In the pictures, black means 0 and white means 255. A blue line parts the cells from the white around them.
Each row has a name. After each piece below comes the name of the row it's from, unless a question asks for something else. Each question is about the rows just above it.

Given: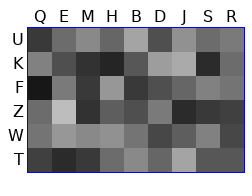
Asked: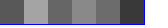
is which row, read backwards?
T
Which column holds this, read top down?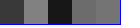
Q
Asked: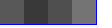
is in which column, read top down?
B
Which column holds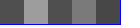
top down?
D
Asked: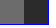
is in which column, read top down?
S
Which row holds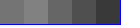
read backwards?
F

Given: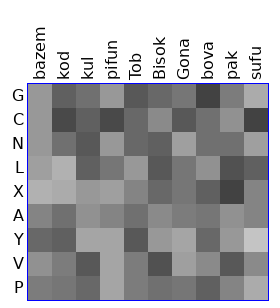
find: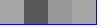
Y
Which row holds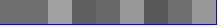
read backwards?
N
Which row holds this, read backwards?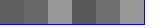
N
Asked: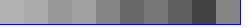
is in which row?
X

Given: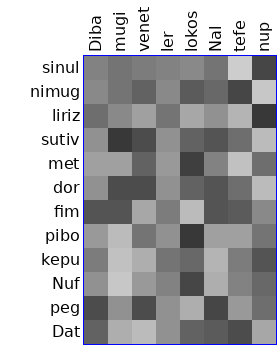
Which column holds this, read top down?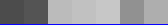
mugi
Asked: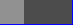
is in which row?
dor
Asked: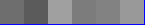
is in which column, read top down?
tefe

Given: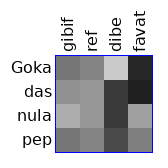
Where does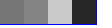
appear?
Goka
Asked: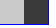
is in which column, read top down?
dibe
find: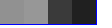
das
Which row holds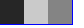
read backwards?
Goka

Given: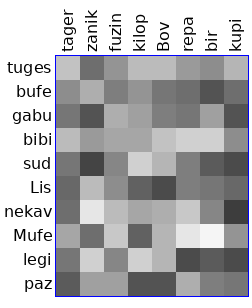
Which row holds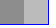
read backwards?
Lis
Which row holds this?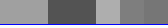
paz
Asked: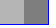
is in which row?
sud
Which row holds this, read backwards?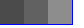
Lis

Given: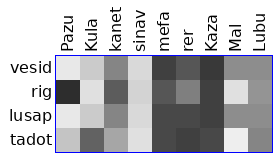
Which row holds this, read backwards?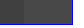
lusap
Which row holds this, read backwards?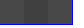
tadot
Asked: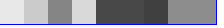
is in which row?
lusap
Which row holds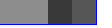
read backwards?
vesid

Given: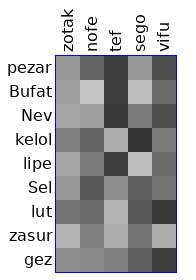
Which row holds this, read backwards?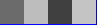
Bufat
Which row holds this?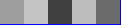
Bufat
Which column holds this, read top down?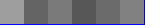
nofe

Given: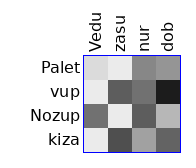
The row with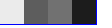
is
vup
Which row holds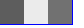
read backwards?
Nozup
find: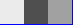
kiza
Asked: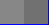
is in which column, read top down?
nur
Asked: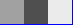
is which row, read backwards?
kiza
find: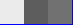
vup
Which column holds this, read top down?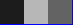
dob

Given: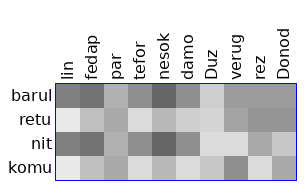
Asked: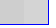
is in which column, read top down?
Duz
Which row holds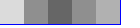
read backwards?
nit
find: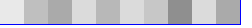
komu
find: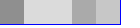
nit
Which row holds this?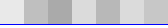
komu
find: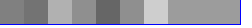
barul

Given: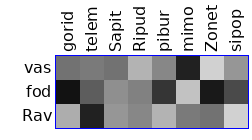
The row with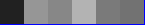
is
Rav
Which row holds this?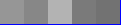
Rav
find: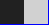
vas
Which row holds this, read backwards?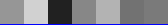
vas
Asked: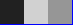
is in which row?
vas
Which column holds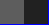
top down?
telem
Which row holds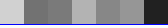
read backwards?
Rav

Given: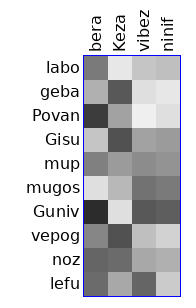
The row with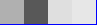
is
geba
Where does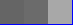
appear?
noz
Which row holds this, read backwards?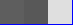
Guniv

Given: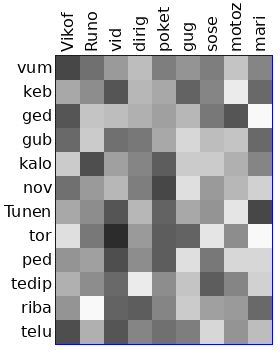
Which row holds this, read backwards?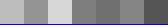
telu
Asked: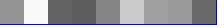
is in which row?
riba
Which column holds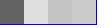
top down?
gug

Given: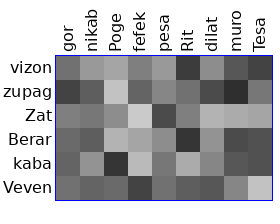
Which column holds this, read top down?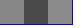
pesa
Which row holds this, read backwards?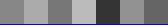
kaba
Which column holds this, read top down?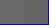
gor
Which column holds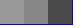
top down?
pesa
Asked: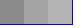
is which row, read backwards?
Berar
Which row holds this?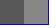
Veven
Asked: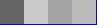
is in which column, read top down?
fefek

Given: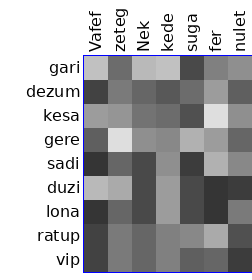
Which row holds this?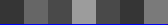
lona
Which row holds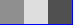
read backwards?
kesa
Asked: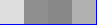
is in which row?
gere
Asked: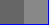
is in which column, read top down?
nulet
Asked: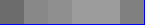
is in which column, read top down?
kede
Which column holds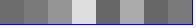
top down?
zeteg

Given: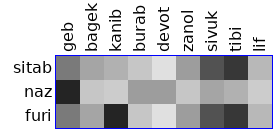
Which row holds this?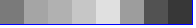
sitab
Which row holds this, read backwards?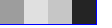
furi
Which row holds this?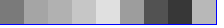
sitab
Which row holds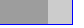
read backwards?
naz
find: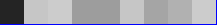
naz

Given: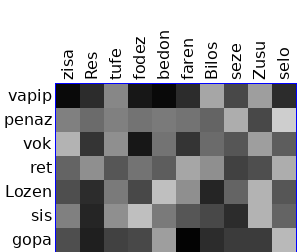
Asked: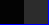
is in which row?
gopa
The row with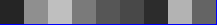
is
sis
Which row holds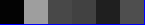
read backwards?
gopa
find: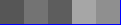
ret
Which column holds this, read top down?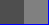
zisa
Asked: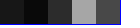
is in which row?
vapip

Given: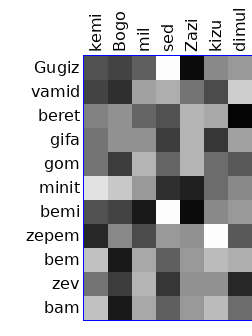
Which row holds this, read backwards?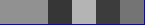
zev
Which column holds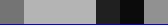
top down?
Zazi
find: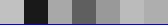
bem
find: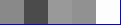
zepem

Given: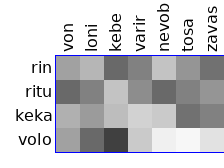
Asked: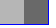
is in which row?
rin
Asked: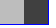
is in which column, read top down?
kebe
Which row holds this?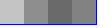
ritu
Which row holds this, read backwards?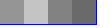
rin
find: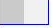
volo

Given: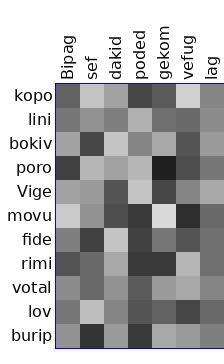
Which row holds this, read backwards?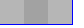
poro
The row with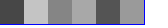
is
bokiv
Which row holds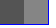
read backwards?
lov
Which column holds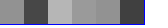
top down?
sef

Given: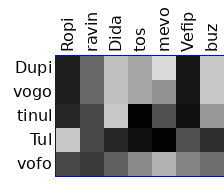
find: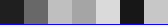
Dupi
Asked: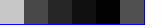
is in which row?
Tul
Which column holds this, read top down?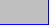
Dida

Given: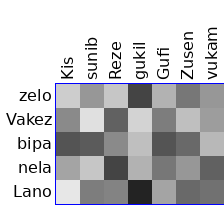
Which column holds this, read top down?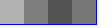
Gufi
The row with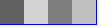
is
Vakez
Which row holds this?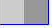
zelo
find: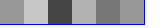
zelo

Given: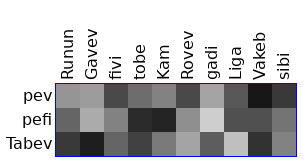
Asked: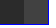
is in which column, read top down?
tobe
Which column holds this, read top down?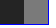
Kam
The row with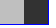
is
Tabev
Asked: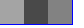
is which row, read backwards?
pev
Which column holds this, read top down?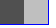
Liga
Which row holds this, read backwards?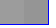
pev

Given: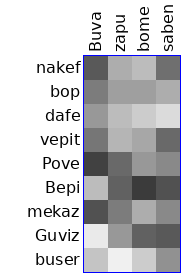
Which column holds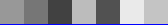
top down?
Buva
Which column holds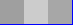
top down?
bome

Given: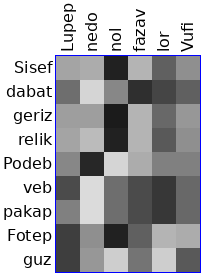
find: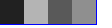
relik
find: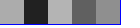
Sisef

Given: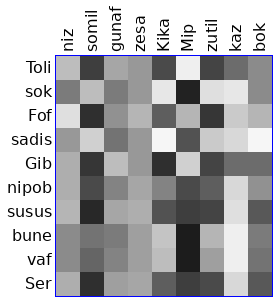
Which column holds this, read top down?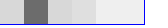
kaz
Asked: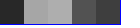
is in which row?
susus
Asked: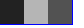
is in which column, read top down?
Mip
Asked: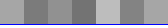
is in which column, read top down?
gunaf
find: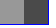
Toli
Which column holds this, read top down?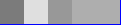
niz
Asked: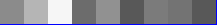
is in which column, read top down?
bok

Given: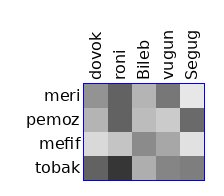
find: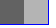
meri
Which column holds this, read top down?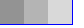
dovok
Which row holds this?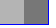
meri
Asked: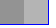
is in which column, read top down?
dovok

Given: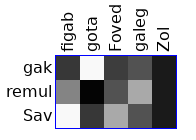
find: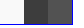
gak
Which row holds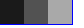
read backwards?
Sav
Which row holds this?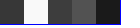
gak
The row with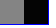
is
remul
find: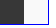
gak

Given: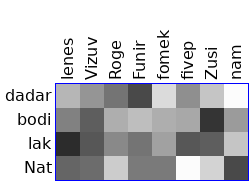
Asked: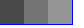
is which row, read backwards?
dadar
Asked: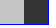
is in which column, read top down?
Zusi
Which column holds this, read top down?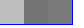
Funir
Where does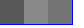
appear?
lak
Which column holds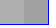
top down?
fomek
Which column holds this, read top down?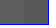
Vizuv
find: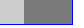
Nat

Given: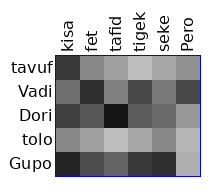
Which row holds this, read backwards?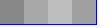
tolo
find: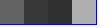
Gupo
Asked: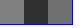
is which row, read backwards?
Vadi
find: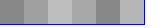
tolo

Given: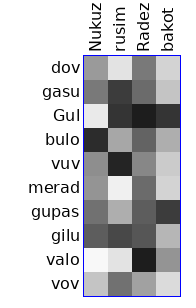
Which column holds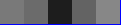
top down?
Radez
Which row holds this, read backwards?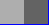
bulo
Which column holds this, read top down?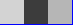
bakot
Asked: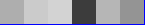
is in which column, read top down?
bakot
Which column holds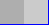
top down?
bakot

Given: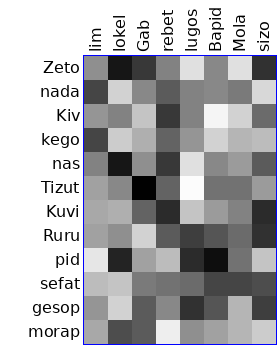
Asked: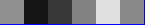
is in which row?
Zeto
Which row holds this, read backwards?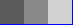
nada

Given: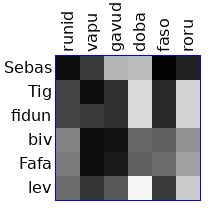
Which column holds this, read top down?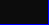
vapu
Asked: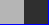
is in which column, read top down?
gavud
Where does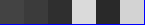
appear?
fidun
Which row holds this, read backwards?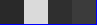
fidun
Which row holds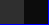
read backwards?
Tig

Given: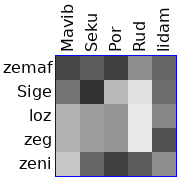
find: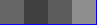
zeni
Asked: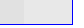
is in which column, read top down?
Rud

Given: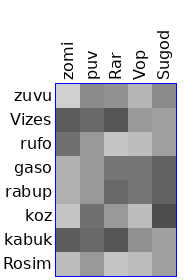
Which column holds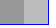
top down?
Vop
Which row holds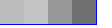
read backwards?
rufo
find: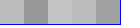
Rosim
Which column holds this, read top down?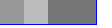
Vop

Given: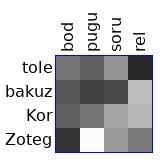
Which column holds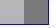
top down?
rel
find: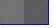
tole
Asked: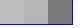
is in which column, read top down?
rel
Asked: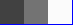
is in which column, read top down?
pugu
